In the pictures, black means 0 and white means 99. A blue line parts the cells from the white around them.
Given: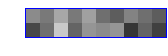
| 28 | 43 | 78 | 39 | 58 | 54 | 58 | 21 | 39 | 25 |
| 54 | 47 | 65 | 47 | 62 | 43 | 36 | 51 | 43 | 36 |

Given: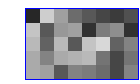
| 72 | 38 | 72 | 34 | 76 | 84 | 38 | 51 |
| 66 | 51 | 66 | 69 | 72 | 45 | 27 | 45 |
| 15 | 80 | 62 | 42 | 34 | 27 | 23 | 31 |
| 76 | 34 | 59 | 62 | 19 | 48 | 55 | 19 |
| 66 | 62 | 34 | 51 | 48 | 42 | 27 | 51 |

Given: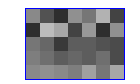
| 18 | 73 | 65 | 26 | 59 | 18 | 56 |
| 53 | 56 | 53 | 49 | 62 | 46 | 65 |
| 49 | 43 | 36 | 40 | 36 | 43 | 29 |
| 46 | 40 | 22 | 36 | 36 | 32 | 29 |
| 53 | 32 | 18 | 56 | 46 | 69 | 26 |

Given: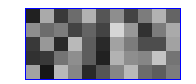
| 63 |  9 | 72 | 52 | 16 | 33 | 52 | 72 | 42 | 36 | 48 |
| 55 | 42 | 48 | 26 | 39 | 26 | 83 | 59 | 19 | 48 | 66 |
| 19 | 22 | 45 | 55 | 36 | 13 | 69 | 55 | 52 | 76 | 45 |
| 13 | 66 | 22 | 42 | 69 | 33 | 55 | 26 | 48 | 69 | 39 |
| 22 | 59 | 16 | 72 | 36 | 16 | 63 | 48 | 30 | 30 | 63 |

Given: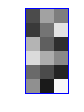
| 56 | 10 | 96 |
| 22 | 45 | 88 |
| 85 | 67 | 53 |
| 29 | 63 | 49 |
| 70 | 37 | 18 |
| 41 | 29 | 14 |

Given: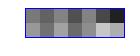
| 59 | 44 | 63 | 41 | 55 | 77 | 67 |
| 47 | 38 | 51 | 31 | 51 | 28 | 13 |

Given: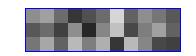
| 55 | 62 | 42 | 21 | 31 | 42 | 83 | 38 | 55 | 46 | 34 |
| 46 | 65 | 38 | 72 | 49 | 68 | 21 | 72 | 52 | 28 | 25 |
| 34 | 42 | 25 | 55 | 15 | 52 | 75 | 28 | 49 | 62 | 38 |
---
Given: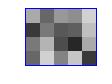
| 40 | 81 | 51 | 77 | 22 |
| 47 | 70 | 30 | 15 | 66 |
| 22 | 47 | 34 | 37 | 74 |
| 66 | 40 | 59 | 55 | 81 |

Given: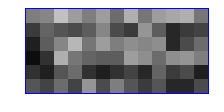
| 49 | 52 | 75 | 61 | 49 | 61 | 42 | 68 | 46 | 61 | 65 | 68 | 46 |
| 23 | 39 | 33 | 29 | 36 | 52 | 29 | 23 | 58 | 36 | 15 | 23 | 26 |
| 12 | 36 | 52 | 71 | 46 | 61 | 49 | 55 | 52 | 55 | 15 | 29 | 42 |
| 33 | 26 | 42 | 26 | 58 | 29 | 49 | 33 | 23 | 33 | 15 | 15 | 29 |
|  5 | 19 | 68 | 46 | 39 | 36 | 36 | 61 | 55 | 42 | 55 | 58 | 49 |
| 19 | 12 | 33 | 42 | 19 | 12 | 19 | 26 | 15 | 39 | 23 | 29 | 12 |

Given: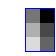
| 85 | 39 |
| 68 | 28 |
| 46 |  1 |

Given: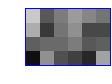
|  6 | 56 | 31 | 25 | 15 | 63 |
| 37 | 41 | 41 | 48 | 34 | 37 |
| 78 | 34 | 48 | 60 | 52 | 45 |
| 67 | 22 | 45 | 56 | 28 | 28 |

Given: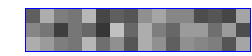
| 37 | 67 | 49 | 46 | 71 | 27 | 37 | 33 | 56 | 64 | 52 | 52 | 30 | 33 | 27 | 64 |
| 67 | 60 | 49 | 46 | 71 | 43 | 56 | 33 | 67 | 56 | 37 | 56 | 52 | 49 | 33 | 64 |
| 52 | 46 | 24 | 46 | 40 | 21 | 75 | 40 | 67 | 49 | 40 | 60 | 60 | 43 | 60 | 30 |

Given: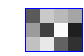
| 75 | 90 | 38 | 19 |
| 35 | 78 | 72 | 64 |
| 60 | 25 | 97 | 12 |

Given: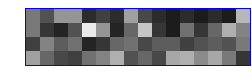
| 25 | 51 | 36 | 44 | 14 | 21 | 40 | 44 | 28 | 36 | 36 | 25 | 32 | 36 | 32 | 47 |
| 62 | 40 | 28 | 25 | 44 | 51 | 68 | 32 | 40 | 28 | 65 | 68 | 54 | 65 | 47 | 21 |
| 47 | 32 | 58 | 58 | 17 | 25 | 17 | 62 | 28 | 17 | 11 | 17 | 11 | 17 | 11 | 71 |
| 47 | 21 | 14 | 32 | 91 | 58 | 14 | 40 | 77 | 21 | 11 | 44 | 21 | 40 | 68 | 51 |

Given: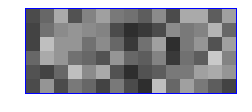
| 26 | 74 | 58 | 58 | 44 | 54 | 40 | 22 | 44 | 62 | 18 | 47 | 58 | 32 | 62 |
| 40 | 66 | 58 | 44 | 40 | 32 | 58 | 40 | 36 | 51 | 22 | 44 | 36 | 78 | 51 |
| 29 | 58 | 29 | 47 | 40 | 26 | 47 | 29 | 18 | 74 | 40 | 62 | 47 | 36 | 26 |
| 26 | 44 | 54 | 58 | 54 | 51 | 29 | 18 | 22 | 29 | 54 | 47 | 51 | 70 | 40 |
| 29 | 40 | 66 | 32 | 51 | 62 | 47 | 44 | 36 | 54 | 29 | 66 | 66 | 36 | 62 |
| 32 | 26 | 40 | 74 | 54 | 66 | 32 | 18 | 32 | 36 | 47 | 47 | 62 | 66 | 58 |

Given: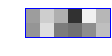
| 58 | 86 | 48 | 44 | 55 | 74 |
| 61 | 80 | 68 | 19 | 93 | 71 |
